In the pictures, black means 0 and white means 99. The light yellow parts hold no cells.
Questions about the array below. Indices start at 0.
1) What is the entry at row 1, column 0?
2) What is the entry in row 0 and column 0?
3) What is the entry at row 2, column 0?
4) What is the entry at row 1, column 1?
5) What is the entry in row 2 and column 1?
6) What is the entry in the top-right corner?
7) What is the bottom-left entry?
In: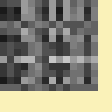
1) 10
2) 26
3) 16
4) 21
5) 21
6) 44
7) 38

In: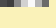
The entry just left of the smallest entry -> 29
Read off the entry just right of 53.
81

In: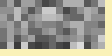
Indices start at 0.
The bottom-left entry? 34
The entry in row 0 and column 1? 62
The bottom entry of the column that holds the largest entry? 85
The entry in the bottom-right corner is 68
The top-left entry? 45
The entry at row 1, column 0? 56
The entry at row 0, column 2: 34
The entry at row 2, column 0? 62
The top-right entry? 73
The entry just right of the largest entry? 28
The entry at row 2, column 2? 73
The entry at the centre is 51
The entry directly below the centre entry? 62
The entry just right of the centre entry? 45
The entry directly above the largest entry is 62
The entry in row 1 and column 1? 56

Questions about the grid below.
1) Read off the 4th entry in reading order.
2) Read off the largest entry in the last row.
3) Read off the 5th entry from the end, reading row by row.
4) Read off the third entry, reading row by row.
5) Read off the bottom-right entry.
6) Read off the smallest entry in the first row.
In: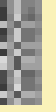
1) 51
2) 73
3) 56
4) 73
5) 56
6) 34

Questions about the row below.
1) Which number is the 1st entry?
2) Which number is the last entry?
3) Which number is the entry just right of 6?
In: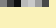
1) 50
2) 28
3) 72
